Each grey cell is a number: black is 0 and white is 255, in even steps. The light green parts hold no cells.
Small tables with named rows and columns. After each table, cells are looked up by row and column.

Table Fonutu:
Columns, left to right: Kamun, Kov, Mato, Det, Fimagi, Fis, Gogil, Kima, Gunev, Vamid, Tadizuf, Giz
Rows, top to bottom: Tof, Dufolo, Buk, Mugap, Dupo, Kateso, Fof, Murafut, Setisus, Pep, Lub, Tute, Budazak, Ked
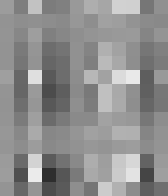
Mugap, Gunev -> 162
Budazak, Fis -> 122
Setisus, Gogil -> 138
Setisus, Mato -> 159
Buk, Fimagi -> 135
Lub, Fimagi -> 141
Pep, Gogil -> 161
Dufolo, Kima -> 161
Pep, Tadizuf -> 133
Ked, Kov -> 103
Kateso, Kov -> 103
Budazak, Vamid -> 227
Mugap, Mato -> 149

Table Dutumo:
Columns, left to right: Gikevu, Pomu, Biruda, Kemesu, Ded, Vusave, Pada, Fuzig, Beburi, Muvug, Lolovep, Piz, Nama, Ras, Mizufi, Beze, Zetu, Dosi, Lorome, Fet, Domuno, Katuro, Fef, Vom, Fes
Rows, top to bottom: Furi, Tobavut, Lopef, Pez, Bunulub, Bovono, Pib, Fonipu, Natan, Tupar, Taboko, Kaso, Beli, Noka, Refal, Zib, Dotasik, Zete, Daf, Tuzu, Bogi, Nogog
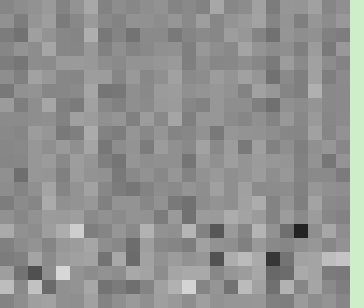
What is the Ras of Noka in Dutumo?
148
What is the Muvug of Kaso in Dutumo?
149
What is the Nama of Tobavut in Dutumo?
150
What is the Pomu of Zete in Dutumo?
140
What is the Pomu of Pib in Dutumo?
145
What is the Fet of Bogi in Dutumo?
112
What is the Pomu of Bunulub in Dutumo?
118
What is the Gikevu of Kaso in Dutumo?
134
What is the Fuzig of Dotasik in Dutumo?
133
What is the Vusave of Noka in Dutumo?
147
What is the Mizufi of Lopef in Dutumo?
138
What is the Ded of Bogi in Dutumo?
144
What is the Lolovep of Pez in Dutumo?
137
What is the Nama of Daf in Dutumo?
156
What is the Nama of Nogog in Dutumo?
153
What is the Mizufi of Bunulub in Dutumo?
144

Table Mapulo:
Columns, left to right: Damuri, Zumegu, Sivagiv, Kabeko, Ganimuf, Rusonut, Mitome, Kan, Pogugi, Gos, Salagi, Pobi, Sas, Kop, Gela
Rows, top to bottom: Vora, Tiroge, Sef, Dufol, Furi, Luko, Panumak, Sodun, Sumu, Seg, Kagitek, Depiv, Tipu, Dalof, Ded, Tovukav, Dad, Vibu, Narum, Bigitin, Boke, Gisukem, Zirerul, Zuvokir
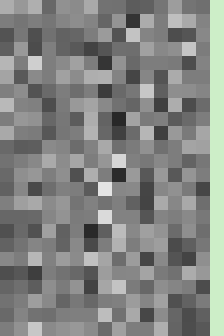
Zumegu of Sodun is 131
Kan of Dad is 95
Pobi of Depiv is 136
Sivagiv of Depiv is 136
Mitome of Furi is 125
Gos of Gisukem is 156
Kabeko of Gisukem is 137
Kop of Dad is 143
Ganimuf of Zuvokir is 146
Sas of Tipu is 88
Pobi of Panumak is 95
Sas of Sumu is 91
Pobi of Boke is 142
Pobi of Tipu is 153
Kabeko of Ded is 139
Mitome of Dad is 41
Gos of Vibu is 125
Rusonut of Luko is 140
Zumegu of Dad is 105

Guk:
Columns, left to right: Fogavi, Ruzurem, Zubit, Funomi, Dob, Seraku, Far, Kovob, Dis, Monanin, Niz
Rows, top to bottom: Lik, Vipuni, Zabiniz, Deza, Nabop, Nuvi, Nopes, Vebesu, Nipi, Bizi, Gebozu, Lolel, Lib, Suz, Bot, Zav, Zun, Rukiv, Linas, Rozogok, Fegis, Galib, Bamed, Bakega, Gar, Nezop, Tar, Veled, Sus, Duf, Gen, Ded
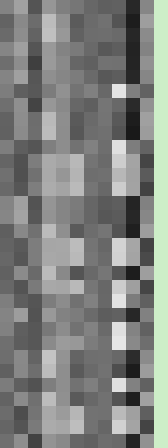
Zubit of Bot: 83
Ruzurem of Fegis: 84
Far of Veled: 127
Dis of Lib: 183
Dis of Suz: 204
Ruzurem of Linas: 86
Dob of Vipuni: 145
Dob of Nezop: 147
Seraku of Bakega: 114

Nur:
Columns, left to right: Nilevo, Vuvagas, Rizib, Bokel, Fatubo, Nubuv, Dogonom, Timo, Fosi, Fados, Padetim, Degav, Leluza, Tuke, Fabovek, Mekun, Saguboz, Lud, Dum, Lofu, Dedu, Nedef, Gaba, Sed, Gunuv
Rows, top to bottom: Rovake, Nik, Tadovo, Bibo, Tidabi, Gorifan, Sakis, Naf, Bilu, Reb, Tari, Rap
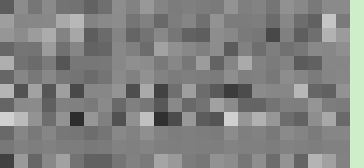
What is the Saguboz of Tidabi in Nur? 133
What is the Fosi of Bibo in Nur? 136
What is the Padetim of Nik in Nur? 129
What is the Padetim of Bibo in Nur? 108
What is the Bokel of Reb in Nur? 134
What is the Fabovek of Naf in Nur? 115
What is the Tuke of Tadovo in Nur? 98
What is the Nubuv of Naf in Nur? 128
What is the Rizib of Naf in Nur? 139
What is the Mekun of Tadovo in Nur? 141
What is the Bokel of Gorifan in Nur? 136
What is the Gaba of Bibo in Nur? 137

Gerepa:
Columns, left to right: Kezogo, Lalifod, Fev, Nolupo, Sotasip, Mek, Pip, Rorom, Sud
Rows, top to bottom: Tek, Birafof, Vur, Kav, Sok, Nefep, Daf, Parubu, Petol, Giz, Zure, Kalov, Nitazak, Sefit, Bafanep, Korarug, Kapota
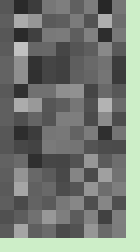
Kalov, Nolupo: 70
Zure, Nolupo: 122
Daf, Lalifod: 49
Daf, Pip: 69
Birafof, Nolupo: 90
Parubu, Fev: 153
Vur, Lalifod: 42
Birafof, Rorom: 174
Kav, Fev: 103
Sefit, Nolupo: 105
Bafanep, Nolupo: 90
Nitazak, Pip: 75

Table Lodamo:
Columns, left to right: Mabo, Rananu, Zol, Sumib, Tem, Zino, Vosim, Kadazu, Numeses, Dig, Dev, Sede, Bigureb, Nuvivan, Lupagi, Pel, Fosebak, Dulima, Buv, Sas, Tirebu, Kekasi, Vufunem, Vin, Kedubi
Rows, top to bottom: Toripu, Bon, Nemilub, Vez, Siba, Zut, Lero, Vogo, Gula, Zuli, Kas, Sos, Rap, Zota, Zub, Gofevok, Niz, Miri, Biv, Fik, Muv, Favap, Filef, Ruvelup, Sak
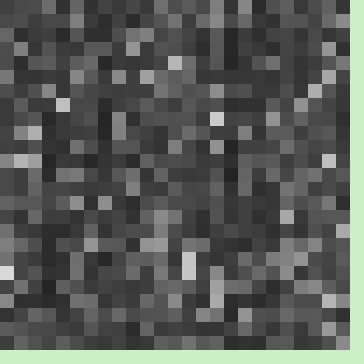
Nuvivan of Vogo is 86
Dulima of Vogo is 50
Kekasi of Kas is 80
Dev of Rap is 53
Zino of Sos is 56
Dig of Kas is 84
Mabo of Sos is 132
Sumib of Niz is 45

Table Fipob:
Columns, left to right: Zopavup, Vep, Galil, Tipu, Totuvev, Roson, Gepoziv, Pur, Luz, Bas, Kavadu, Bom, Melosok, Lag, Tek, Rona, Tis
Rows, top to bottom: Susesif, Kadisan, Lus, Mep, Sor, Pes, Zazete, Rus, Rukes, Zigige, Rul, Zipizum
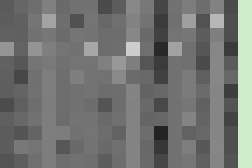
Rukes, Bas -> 131
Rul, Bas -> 131
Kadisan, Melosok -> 112
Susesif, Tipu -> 128
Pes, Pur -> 114
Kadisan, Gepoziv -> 116
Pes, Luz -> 137
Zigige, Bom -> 35
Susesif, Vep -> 102
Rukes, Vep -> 104
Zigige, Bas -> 132
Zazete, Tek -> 107
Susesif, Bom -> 70
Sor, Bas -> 126
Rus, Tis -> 84
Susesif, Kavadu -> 120
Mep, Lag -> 112

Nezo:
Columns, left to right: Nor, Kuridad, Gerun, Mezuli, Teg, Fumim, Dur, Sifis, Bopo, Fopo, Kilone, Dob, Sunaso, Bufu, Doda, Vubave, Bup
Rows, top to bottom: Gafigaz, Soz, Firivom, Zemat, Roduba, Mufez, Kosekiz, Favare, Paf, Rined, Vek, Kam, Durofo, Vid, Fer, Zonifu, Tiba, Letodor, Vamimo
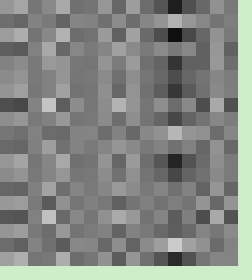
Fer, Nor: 152
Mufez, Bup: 125
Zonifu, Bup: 83
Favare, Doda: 77
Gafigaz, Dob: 84
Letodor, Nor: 108
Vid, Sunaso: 113
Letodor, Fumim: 136
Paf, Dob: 101
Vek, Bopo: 149
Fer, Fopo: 116
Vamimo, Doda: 117
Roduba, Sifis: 148
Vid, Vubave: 149
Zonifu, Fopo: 152
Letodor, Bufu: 161
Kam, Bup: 123
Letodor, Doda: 145
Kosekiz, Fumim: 114
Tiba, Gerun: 121
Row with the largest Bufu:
Letodor

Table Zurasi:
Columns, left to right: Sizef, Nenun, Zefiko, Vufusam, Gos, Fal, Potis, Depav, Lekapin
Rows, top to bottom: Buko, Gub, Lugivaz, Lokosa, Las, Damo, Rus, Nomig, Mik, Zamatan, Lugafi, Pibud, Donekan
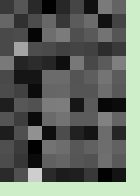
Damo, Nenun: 21
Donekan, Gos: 28
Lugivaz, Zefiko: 5
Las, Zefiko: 44
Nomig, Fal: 22
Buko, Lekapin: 99
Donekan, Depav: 2
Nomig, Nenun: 87
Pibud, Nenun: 54
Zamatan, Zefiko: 145
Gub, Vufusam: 103
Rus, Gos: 103
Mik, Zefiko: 10
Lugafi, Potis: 97
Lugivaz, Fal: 79
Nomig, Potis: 90
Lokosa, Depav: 44
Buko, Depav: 122
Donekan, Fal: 31

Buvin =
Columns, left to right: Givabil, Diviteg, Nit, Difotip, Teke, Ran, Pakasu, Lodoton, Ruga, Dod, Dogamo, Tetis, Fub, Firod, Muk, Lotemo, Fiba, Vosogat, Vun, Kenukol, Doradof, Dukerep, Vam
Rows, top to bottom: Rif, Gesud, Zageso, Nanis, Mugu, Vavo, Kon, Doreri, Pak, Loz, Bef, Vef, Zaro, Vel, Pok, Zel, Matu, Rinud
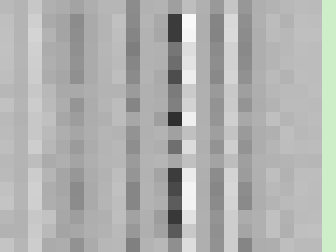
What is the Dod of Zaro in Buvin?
149
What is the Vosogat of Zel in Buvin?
172
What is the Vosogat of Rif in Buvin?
151
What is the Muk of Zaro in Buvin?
175
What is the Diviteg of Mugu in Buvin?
181
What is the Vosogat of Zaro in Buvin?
156
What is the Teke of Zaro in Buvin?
165
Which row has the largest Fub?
Vef

